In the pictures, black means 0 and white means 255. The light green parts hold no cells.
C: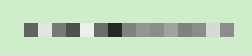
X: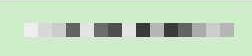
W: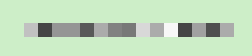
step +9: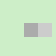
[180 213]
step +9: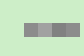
[149 170 138 149]
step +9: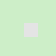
[237]

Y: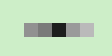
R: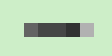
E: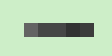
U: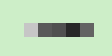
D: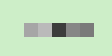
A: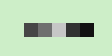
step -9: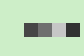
[ 61 102 189  41]
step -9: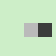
[177  51]
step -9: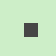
[61]
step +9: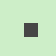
[79]

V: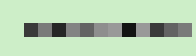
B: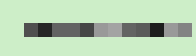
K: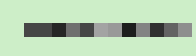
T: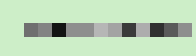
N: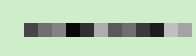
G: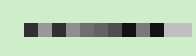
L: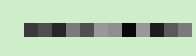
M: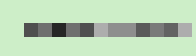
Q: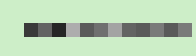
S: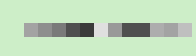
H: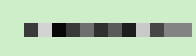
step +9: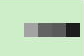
[172 108  99  38]
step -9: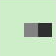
[122  39]

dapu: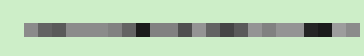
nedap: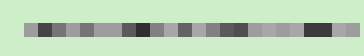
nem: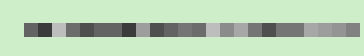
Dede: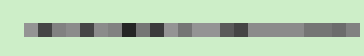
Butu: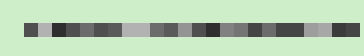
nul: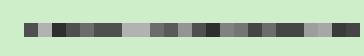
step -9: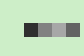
[ 38 120 158  90]
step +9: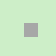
[176]
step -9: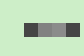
[ 60 120 130  60]
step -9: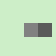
[120  81]
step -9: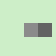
[130  90]
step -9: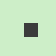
[50]
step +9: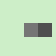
[126  88]

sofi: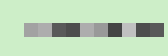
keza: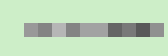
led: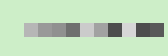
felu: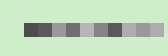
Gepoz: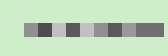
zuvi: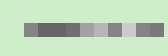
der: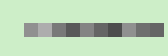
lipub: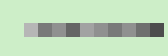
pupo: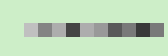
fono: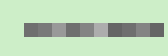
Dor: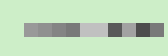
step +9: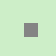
[141]
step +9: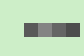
[ 98 141 110  86]
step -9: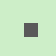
[80]
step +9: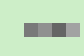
[130 153 110 171]

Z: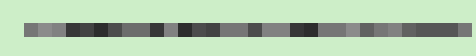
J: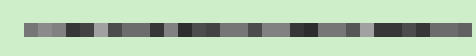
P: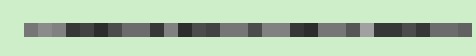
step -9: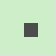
[67]
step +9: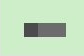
[ 85 117 117]

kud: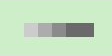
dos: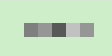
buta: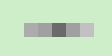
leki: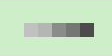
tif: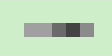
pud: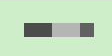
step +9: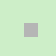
[190]
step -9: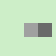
[151  97]

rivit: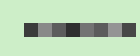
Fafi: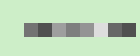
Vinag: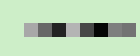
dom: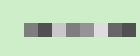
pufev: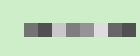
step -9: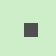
[71]
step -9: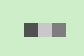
[ 71 191 117]
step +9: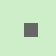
[112]
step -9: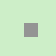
[139]

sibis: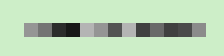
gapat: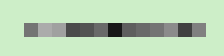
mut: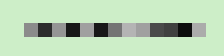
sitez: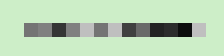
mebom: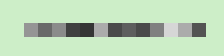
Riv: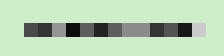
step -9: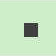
[55]
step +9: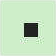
[44]
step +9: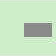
[148 148]
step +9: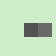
[ 92 114]

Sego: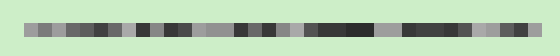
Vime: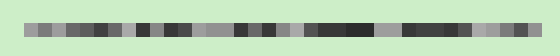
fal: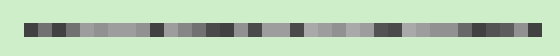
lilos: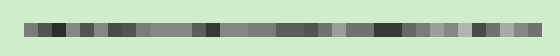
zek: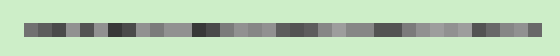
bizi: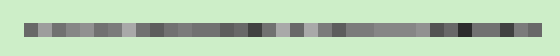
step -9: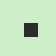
[35]
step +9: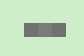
[122 132 122]
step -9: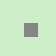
[125]
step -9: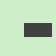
[56 56]
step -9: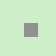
[136]
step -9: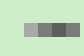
[160 114  84 114]
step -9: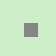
[125]

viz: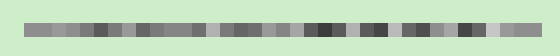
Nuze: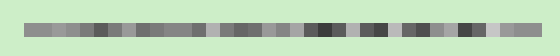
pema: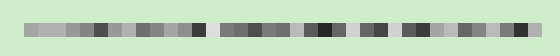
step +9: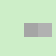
[174 186]
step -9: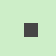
[61]
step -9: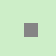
[124]
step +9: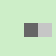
[111 207]

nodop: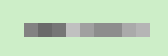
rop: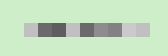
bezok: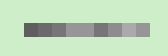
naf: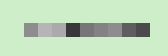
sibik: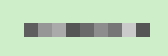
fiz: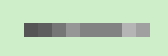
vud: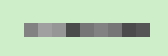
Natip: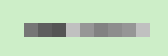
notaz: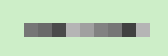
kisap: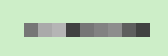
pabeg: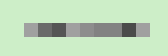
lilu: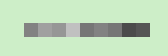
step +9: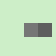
[127 103]
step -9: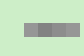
[141 121 132 141]
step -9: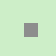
[132]

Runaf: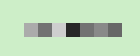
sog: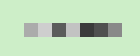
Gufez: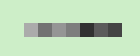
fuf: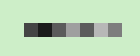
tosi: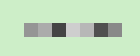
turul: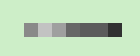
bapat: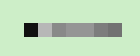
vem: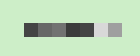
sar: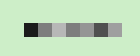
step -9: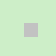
[185]
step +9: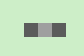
[100 168 100]

